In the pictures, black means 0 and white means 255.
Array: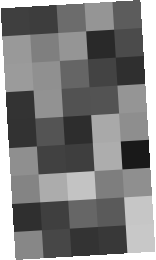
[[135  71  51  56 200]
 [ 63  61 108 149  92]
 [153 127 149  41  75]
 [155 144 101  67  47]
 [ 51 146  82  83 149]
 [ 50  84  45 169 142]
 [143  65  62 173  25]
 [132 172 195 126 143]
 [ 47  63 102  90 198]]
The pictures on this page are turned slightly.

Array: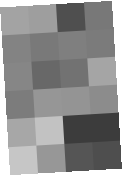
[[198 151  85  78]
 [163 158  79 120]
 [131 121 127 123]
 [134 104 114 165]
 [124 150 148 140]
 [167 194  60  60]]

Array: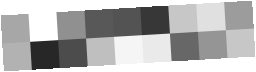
[[178  39  76 191 245 234 103 149 199]
 [167 255 144  88  83  55 199 224 156]]

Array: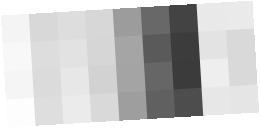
[[253 222 235 217 158  96  77 231 229]
 [244 216 221 215 156 104  67 233 234]
 [248 221 226 214 165  90  60 227 217]
 [245 219 231 210 164 102  59 238 217]]

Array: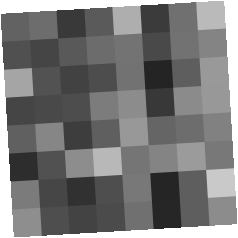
[[142  78  67  75 112  38  94 140]
 [ 98 109  57  90 174  59 112 186]
 [ 80  69  89 108 115  73 114 132]
 [165  82  66  77 114  36  94 153]
 [ 69  73  77 124 140  56 139 152]
 [ 96 134  61  95 152 101 109 129]
 [ 45  81 141 184 117 132 155 120]
 [123  70  49  78 120  37  94 201]]

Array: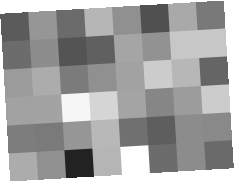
[[172 144  34 181 254 108 140 106]
 [ 91 150 107 182 144  80 169 121]
 [108 141  84  96 165 146 199 199]
 [155 172 123 144 162 204 183 101]
 [162 163 246 213 164 134 156 204]
 [125 122 150 184 112  94 140 137]]
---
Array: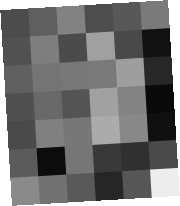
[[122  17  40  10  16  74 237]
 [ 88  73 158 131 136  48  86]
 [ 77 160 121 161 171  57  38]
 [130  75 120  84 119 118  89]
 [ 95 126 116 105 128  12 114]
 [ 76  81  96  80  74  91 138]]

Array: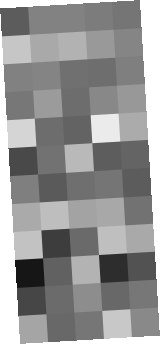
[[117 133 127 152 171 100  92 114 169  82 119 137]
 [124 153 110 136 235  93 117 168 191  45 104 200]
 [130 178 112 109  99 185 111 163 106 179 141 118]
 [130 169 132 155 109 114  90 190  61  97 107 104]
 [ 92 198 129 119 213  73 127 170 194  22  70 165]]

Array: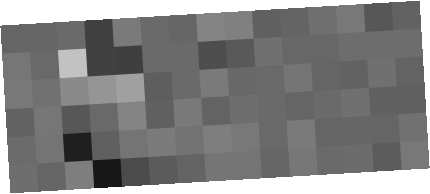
[[ 98 109  99  96 113 120]
 [ 87 109 112  97 101  92]
 [120 109  98 112 102 108]
 [111 103 101 106 101 106]
 [100 103 117 101 122 119]
 [ 96 112 105 106 105 102]
 [128  89 104 110 120 116]
 [132  78 122  99 126 117]
 [102 106 106 121 114 100]
 [106 106  94  96 123  91]
 [122  63 160 132 116  75]
 [ 64  65 149 105  96  23]
 [106 194 138  87  31 126]
 [102 105 113 118 116 101]
 [101 118 120  98 107 110]]

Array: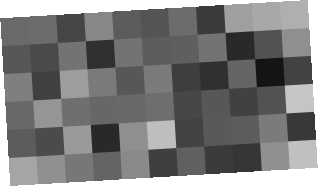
[[175 143  66 197  56 192]
 [168  82  20  82 123 144]
 [159  41 101  65  93  54]
 [ 59 115  48  87  89  59]
 [108  95  62  71  66  96]
 [ 84  93 123 110 190  63]
 [ 92 115  87 105 143 138]
 [135  48 122 103  41 100]
 [ 70 115 157 111 154 119]
 [108  74  64 149  75 143]
 [106  87 127 105  92 165]]

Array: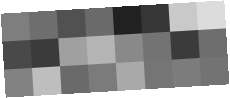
[[220 110 115]
 [201  59 124]
 [ 54 115 117]
 [ 33 137 169]
 [106 180 123]
 [ 81 160 106]
 [110  59 190]
 [126  73 130]]

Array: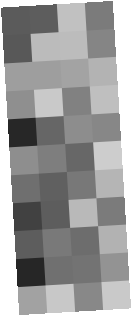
[[123 133 179 191 135 205 181 123 178 147 201]
 [193 188 163 129 141 103 120 185 109 115 136]
 [ 93 187 158 201 102 126  96  93 121 112 200]
 [ 91  88 158 143  39 142 111  65  93  38 162]]

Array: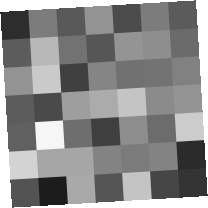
[[ 91 107 129 147 204  43  52]
 [124 142 115 139 108 131  70]
 [ 75 148 113 196 141 123 196]
 [147  86 133 171  63 131  85]
 [ 89 114  64 158 110 166 169]
 [124 183 202  74 246 165  28]
 [ 45  92 147  92  96 211  83]]

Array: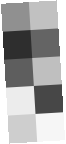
[[193 100 191  71 246]
 [144  46  94 236 206]]
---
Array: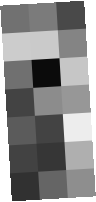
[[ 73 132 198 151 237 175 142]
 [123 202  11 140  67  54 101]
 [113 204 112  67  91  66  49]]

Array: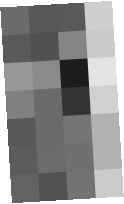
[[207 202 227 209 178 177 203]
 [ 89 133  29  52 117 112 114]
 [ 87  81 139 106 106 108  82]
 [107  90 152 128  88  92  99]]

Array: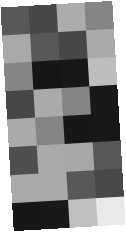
[[133 170 190  25  24  88  72 233]
 [172  71  24 133  23 168  88 191]
 [ 71  88  22 170 133 169 170  25]
 [ 88 169 133  71 170  79 169  23]]

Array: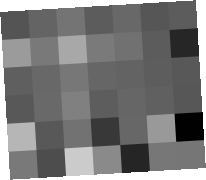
[[ 92  38  88  87   1 118]
 [ 86  92  93  96 153 119]
 [104 113  99 102 103  37]
 [ 92 122 102  93  56 138]
 [116 168 119 128 114 203]
 [100 121 104 105  88  77]
 [ 84 155  95  88 182 121]]

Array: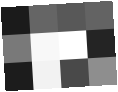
[[ 99  36 142]
 [ 88 255  73]
 [101 248 242]
 [ 27 121  28]]

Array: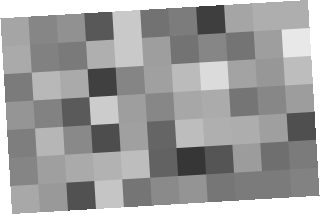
[[174 232 189 157  79 123 130]
 [174 158 151 135 159 111 123]
 [165 116 163 117 173 156 123]
 [ 62 134 219 171 175  85 118]
 [124 115 187 167 189  54 148]
 [114 158 160 135 101  98 138]
 [201 201 133 158 160 189 117]
 [ 88 175  64 204  77 178 197]
 [145 122 170  90 137 170  81]
 [134 129 184 130 182 159 153]
 [165 170 123 149 126 133 168]]

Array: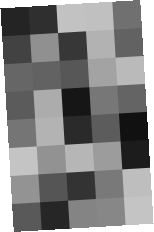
[[112  98 186 100  17  28 190 196]
 [192 178 163 119  92 156 121 135]
 [194  55  87  22  42 182  51 132]
 [ 47 144  98 172 179 146  85  38]
 [ 36  66 102  91 117 196 147  89]]

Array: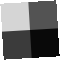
[[ 83   9]
 [213  59]]
